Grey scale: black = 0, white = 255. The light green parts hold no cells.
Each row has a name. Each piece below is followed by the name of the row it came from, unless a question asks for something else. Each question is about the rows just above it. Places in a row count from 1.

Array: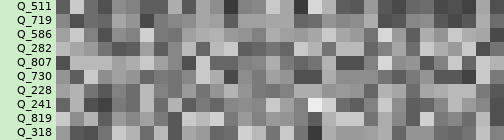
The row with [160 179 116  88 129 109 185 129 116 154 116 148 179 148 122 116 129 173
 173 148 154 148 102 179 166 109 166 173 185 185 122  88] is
Q_228
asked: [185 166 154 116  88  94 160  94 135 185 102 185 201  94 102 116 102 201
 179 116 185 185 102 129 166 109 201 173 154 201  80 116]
Q_282
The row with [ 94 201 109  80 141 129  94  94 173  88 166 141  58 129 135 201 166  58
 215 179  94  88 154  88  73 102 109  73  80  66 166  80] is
Q_511
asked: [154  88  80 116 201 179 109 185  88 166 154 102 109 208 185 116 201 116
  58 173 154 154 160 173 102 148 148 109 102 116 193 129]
Q_318
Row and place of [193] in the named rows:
Q_318, 31

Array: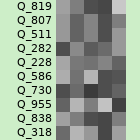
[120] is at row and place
Q_228, 2
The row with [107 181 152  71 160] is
Q_318
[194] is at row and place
Q_955, 4
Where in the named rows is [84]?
Q_586, 5

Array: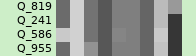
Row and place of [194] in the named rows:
Q_955, 8
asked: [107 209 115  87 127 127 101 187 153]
Q_819
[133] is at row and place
Q_586, 5
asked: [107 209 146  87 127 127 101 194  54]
Q_955

